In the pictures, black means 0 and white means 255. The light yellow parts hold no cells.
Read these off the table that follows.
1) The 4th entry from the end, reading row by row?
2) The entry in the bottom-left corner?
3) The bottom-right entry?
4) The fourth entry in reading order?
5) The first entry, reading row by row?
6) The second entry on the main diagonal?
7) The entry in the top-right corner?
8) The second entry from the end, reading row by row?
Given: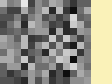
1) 66
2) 82
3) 154
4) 231
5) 186
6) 66
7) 96
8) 140

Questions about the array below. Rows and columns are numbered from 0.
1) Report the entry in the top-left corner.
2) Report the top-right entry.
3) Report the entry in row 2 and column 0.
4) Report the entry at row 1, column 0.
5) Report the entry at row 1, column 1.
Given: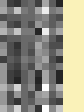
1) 151
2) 37
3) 78
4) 166
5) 121

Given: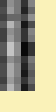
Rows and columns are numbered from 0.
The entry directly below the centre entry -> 143
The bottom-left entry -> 90
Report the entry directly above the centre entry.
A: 119
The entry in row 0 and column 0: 65
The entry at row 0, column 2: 119
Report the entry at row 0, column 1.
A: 143
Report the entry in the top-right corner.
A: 131
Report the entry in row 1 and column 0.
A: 77
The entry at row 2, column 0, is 65
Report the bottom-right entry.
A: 77
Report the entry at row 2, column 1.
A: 103

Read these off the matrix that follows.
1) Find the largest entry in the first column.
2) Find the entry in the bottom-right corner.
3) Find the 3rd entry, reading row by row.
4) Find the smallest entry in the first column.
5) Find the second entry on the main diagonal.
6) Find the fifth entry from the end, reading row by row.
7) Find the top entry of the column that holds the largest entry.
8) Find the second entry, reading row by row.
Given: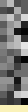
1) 161
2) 6
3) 78
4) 64
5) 64
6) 213
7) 93
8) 187

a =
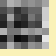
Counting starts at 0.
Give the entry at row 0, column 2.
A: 162
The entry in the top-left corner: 118
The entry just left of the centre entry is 22
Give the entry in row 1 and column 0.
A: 75
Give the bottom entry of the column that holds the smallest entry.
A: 118
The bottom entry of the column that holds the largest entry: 190
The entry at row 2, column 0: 49
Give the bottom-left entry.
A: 89
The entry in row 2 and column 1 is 162
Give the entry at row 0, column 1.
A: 177
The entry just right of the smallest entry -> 22
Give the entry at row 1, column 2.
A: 49
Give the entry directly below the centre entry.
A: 162

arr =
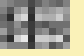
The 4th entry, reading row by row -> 112
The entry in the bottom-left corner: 158
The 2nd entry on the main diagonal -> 85
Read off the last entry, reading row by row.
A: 158
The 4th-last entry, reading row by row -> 158
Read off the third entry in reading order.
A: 112
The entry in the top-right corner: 128
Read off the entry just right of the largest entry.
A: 45
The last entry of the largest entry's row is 85
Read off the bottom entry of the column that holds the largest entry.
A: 128
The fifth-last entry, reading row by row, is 144
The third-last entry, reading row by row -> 85
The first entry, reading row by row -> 144
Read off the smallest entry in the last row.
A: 59

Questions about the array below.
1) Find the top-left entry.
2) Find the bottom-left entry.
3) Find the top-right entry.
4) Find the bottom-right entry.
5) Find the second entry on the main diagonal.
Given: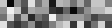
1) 198
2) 224
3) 127
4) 69
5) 240
